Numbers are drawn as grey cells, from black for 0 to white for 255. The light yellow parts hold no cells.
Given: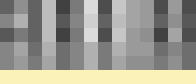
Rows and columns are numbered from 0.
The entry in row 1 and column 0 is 133
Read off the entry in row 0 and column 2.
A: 98
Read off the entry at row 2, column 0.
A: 88
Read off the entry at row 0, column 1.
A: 143
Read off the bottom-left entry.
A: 133
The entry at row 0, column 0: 98
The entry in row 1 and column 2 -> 98
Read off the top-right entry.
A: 77
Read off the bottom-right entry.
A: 110
